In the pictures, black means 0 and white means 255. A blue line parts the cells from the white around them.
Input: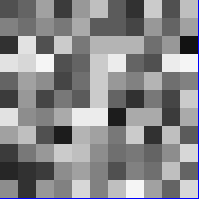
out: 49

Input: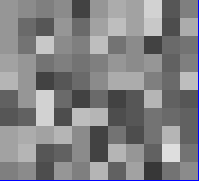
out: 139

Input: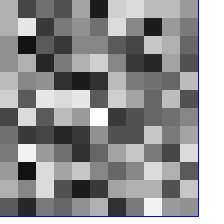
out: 39

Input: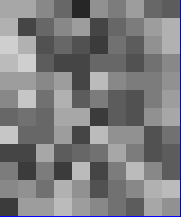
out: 157

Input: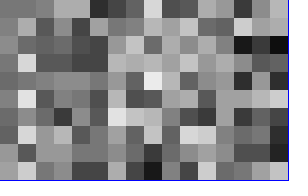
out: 205

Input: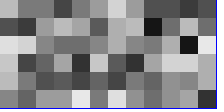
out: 100

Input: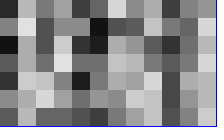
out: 185

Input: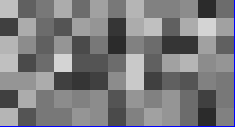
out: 84

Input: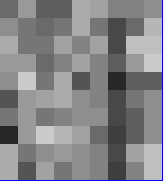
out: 84
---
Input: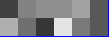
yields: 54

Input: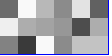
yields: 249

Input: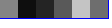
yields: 36

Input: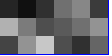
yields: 199

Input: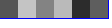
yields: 131

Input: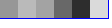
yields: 163
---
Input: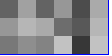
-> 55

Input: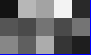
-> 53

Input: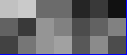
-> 139

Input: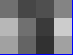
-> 49

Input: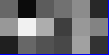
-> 161

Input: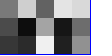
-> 32

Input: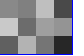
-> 117

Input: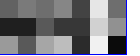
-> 241
